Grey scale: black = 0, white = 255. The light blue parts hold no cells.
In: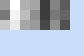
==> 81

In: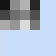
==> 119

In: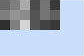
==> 57

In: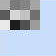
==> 156

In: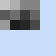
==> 71

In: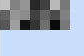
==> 120

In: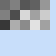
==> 161
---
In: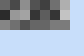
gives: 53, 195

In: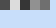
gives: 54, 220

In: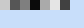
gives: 11, 229

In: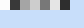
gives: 205, 252

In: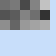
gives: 131, 194

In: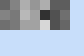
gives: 162, 215

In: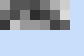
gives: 45, 218

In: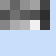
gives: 91, 240
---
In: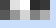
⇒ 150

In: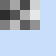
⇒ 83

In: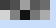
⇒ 129

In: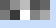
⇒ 57

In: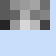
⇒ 100

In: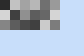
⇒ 64

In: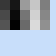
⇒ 11
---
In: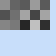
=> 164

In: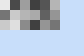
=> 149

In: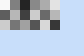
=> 183

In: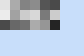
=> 204

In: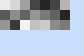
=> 37

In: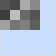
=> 84
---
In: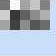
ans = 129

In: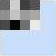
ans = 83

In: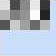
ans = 55

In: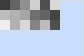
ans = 216

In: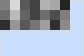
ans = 36

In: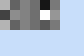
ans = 121

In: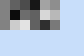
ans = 142
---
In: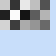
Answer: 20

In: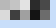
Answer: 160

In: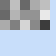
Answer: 147

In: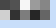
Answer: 125

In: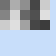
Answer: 103

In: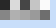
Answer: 166

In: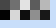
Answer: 14

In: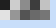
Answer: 84
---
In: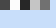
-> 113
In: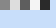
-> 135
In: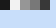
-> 120
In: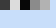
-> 139
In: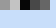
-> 102
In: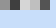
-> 147
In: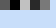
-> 90
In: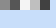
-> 139
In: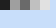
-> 159
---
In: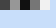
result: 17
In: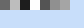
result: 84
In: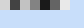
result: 26
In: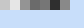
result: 118
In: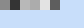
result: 172
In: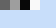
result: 158
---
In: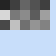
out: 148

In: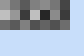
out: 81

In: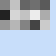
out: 68

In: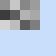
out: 93

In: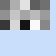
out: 249

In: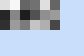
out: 175

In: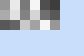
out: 245

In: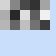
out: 114
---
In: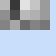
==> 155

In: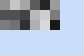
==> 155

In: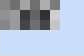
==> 123

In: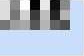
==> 137

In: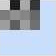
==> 54

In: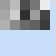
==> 236

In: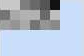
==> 18
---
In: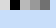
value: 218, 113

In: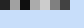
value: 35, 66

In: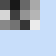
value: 74, 235

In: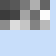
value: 78, 185

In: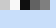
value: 202, 127

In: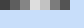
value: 64, 84

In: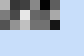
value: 181, 21

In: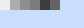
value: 239, 100
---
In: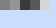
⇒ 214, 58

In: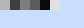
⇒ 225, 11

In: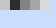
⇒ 217, 45

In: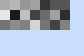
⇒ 231, 26

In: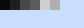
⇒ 207, 10

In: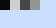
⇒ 207, 8

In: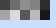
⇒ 218, 24

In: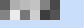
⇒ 235, 61

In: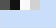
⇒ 249, 18
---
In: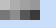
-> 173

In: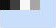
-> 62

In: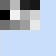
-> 186

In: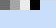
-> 165

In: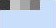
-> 197

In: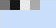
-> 23

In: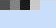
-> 131
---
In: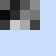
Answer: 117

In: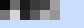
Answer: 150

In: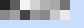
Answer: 232

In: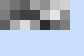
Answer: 143

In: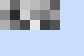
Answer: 156

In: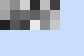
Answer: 181

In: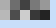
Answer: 35

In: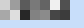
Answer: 60
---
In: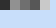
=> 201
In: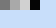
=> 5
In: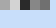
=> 112
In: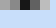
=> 189
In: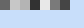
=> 69
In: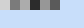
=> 90
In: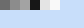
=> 249
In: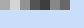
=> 104
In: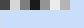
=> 180
